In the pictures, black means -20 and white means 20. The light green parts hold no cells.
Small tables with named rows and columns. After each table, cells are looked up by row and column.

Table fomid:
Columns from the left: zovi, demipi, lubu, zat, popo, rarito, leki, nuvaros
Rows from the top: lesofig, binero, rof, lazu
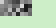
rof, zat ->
-10
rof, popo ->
9
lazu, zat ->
7
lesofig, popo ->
-10
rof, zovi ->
0
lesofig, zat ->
-8

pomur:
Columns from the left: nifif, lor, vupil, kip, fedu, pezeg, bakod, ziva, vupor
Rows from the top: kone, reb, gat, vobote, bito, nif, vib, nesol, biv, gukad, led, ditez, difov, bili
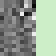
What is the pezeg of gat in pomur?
5
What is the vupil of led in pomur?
-2
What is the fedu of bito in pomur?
-4
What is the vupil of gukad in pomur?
-4
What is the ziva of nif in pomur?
0
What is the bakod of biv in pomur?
-2
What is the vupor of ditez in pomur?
-6

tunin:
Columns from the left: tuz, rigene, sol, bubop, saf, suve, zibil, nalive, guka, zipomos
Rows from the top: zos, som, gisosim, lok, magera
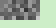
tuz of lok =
-5
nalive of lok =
-3
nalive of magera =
-8
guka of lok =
-4
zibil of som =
-5
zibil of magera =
3
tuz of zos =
-1
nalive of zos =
4
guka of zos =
1
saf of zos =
-2
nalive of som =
4
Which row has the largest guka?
gisosim

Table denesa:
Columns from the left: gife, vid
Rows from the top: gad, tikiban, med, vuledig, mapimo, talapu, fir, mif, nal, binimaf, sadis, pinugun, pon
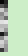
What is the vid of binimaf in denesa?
12
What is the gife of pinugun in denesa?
10
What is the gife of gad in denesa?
-19
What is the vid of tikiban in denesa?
-11
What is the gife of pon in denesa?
-11
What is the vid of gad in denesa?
-14
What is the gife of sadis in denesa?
13
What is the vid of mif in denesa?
4
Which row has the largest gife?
talapu

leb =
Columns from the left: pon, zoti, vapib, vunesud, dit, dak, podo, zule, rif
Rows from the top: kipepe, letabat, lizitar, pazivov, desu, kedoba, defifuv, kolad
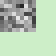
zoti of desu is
9
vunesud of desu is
0
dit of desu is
16
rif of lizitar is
-7
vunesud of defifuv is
-6
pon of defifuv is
-2
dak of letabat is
-14
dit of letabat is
-8
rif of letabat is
4
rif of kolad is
8
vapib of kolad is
-1
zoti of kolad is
4
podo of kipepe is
7
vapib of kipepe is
0
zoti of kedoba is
2

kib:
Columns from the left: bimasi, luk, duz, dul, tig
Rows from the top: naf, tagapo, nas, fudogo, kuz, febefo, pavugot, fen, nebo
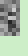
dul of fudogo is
-7
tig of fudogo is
1
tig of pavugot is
2
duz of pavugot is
-10
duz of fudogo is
-11
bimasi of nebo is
7
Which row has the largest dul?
nas

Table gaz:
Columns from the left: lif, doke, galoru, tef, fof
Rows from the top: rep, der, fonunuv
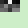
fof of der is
-8
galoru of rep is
18
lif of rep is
-13
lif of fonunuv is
-3
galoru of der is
-9
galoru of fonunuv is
-12
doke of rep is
-16
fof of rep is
-19
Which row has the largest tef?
fonunuv

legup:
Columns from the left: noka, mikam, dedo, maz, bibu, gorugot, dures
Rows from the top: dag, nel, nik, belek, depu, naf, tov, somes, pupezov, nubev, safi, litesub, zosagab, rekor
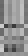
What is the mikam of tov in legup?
-10
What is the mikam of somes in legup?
7
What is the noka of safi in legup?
3
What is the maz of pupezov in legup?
7
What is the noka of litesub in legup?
10
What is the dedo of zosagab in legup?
-3
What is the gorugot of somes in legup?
9
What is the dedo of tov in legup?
-3
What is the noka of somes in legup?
-3
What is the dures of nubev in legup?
7
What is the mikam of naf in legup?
7
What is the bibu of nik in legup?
5
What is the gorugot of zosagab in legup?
-2
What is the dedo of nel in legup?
2
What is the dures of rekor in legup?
3
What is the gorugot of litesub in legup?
-2
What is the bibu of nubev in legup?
1
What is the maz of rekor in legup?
4
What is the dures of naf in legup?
-2

